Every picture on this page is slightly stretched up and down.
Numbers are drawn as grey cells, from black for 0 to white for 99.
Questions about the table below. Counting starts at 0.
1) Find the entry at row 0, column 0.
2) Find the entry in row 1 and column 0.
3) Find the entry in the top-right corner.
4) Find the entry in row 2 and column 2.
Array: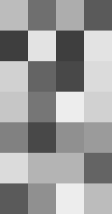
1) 73
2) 24
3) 35
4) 28

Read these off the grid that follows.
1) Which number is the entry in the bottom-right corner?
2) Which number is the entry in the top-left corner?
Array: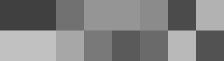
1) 32
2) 25

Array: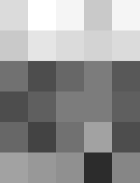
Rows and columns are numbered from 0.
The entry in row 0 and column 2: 95
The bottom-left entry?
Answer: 63
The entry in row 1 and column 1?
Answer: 89
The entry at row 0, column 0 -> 85
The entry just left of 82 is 85
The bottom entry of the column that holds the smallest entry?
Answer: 17
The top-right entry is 95
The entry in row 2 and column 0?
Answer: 44
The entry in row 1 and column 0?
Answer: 78

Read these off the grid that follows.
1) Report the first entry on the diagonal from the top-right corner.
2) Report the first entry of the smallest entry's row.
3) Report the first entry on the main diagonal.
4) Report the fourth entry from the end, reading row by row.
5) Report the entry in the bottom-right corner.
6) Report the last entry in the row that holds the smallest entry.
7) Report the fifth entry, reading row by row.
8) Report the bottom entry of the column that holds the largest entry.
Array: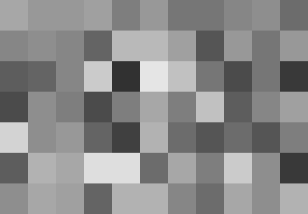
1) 42
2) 36
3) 65
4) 42
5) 69
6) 22
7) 49
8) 69

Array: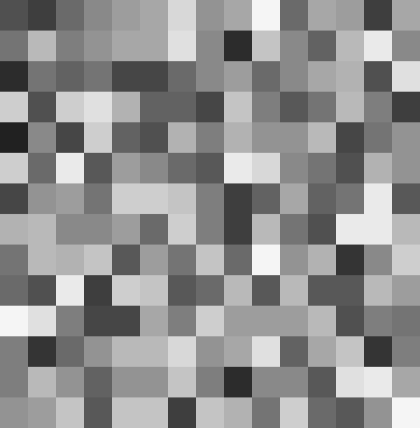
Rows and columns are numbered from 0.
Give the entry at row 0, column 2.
41
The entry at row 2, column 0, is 17
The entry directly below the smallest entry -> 80
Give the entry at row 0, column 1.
24
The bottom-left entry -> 57
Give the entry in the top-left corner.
31
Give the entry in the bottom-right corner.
95
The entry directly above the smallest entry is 80
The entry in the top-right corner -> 65
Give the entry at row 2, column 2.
38
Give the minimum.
13
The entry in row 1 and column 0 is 45
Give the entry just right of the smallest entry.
53
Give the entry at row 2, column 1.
45

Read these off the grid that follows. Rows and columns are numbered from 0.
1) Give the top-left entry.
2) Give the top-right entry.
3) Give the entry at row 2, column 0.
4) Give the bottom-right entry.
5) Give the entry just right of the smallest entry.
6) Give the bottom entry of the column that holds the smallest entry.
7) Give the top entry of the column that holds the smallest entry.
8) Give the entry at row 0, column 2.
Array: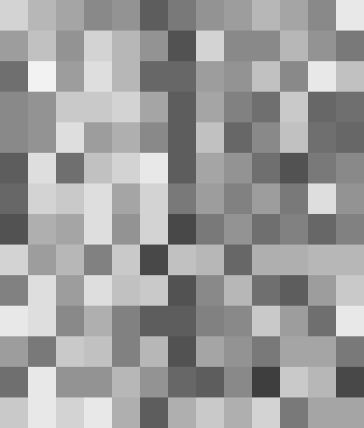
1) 82
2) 90
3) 43
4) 64
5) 78
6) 82
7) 71
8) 64

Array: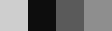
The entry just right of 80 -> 5
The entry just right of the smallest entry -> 35

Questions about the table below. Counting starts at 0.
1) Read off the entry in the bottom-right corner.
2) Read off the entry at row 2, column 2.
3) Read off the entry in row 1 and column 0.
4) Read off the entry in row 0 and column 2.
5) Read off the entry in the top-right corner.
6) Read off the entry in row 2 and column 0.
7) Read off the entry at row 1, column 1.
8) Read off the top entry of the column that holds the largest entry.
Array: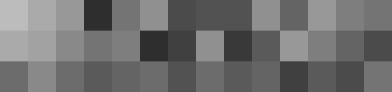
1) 45
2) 42
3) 66
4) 59
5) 45
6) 42
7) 63
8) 73

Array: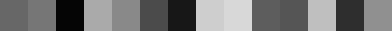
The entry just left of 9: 29
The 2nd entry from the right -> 18
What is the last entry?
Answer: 56
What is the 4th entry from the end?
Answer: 33

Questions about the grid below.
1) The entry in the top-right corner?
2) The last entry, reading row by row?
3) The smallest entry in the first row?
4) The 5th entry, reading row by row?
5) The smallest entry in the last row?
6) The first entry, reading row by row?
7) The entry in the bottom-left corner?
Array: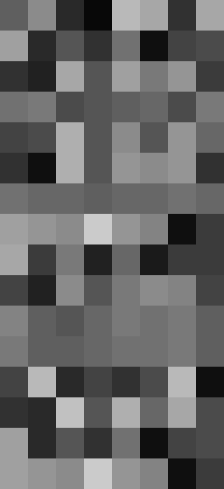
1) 65
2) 23
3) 3
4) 72
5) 6
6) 37
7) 62

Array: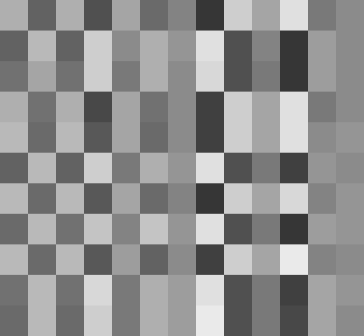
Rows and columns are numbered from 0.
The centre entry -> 58
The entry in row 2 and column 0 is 44
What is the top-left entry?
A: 68
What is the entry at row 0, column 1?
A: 38
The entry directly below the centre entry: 51
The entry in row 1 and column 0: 38
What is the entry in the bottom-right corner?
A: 54
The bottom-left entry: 41
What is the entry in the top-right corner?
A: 54
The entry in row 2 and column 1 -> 64
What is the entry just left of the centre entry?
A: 68
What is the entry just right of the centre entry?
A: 87
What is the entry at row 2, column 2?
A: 44

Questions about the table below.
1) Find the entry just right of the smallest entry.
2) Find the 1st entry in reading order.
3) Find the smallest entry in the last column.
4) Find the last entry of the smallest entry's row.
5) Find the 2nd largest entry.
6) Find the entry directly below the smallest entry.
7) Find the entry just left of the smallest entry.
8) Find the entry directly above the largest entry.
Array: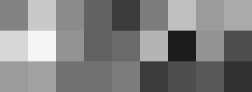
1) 57
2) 51
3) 19
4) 30
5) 84
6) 30
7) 70
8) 78

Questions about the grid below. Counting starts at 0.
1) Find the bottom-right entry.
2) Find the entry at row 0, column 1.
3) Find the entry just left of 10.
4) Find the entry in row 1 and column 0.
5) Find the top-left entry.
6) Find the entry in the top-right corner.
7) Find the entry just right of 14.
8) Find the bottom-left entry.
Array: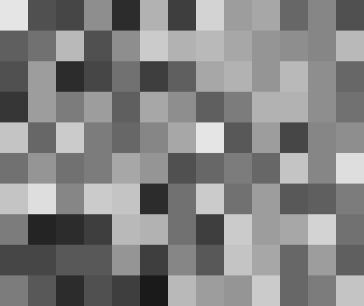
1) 76
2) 31
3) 24
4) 37
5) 89
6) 31
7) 17
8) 48
